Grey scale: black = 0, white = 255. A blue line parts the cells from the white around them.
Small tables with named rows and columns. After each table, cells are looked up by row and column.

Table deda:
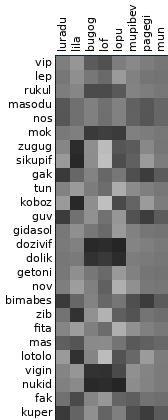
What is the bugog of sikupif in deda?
141
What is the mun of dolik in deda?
118
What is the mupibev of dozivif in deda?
132
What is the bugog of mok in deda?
58
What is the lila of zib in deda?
50
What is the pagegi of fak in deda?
114
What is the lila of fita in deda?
157
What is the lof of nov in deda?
96
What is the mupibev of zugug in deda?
91
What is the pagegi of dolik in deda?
122
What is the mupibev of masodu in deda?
97
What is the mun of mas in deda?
104

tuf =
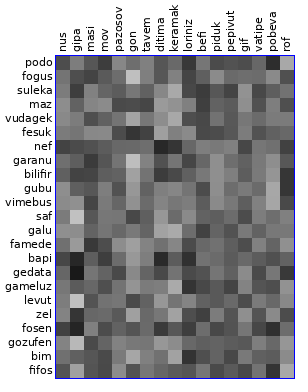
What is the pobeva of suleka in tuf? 94
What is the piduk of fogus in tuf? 139
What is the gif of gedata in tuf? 139
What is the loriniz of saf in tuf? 138
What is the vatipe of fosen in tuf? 71
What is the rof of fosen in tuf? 109
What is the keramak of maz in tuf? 146
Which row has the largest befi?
nef

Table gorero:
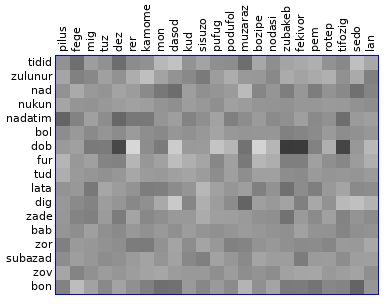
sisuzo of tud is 156
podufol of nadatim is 128
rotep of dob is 175
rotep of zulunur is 176
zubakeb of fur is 127
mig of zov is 145
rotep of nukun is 154
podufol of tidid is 141
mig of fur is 160
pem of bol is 139
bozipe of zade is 145
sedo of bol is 145
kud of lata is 149
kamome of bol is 142
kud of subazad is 136
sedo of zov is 163
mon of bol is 137
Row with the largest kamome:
zulunur

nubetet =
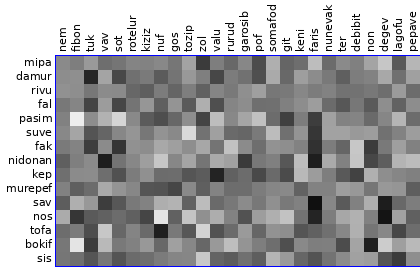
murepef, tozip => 137
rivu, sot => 138
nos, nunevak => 125
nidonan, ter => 129
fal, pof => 111
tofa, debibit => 176
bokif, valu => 153
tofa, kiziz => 106
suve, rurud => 106
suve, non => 157
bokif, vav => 185
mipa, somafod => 175
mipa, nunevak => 107
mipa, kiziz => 130
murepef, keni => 98
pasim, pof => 193
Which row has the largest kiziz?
nidonan

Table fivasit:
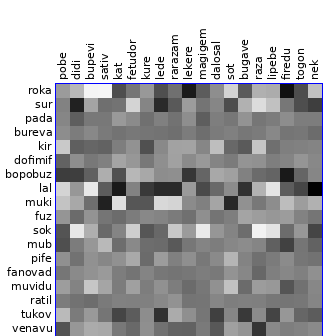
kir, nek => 132
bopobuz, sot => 160
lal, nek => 1
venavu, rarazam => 99
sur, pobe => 130
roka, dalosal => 142
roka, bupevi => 244
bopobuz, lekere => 54
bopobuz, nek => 134
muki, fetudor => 86
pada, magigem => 94
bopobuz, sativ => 174

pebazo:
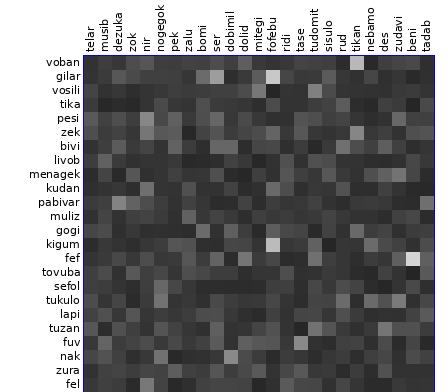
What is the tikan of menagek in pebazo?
50
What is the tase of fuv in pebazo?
137
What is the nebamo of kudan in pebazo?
46
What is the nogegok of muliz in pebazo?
59
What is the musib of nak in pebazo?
82
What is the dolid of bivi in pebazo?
45
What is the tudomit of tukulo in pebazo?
68
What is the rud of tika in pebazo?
92
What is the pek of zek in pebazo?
91
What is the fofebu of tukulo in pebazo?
71
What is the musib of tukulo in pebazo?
53
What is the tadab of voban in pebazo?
47
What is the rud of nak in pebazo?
60
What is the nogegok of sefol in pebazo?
103
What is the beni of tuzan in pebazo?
80
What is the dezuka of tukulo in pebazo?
69
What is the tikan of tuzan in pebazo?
48
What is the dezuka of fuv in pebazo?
60
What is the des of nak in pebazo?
70
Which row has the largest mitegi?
vosili

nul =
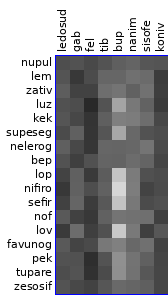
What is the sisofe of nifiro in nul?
67
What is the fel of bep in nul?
81
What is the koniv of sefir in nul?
80
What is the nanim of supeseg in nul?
104
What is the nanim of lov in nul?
121
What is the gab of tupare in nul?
83
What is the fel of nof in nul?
56
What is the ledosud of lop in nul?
67
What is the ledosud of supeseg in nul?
75
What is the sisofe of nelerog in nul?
116
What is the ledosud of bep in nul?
82
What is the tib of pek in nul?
83
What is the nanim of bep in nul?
108
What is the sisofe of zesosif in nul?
95
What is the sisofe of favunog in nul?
112
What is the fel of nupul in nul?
73

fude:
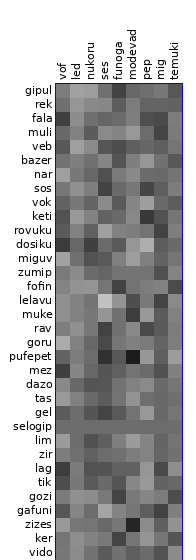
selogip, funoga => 108
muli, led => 130
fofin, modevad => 115
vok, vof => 99
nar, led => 120
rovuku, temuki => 127
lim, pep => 132
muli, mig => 68
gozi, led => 144
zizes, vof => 153
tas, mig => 104
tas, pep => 110
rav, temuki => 125
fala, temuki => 125
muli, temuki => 123
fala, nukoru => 111
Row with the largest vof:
goru

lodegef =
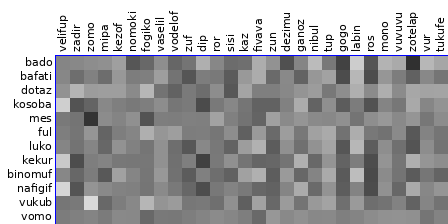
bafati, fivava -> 172
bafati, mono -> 150
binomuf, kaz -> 161
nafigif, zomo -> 148
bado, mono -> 179
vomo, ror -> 139
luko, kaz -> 157
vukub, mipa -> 104
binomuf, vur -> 118
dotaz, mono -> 174
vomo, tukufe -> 131
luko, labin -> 183
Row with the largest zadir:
dotaz

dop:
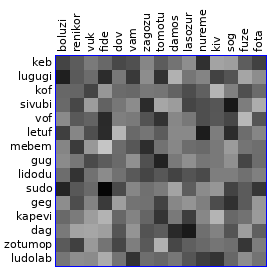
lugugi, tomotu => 50
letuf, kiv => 125
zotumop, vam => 126
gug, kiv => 121
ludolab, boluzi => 118
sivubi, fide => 98
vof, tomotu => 50

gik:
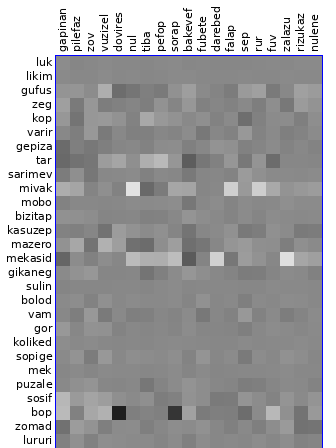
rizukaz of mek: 136
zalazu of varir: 127
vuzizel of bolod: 144
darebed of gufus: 132
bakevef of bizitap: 148
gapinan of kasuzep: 130
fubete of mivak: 134
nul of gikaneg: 135
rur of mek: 136
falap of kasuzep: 145
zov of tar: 118
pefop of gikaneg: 128
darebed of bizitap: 137
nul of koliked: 136
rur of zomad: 127
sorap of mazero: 158
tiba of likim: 135
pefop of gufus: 122
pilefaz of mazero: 167
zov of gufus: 140

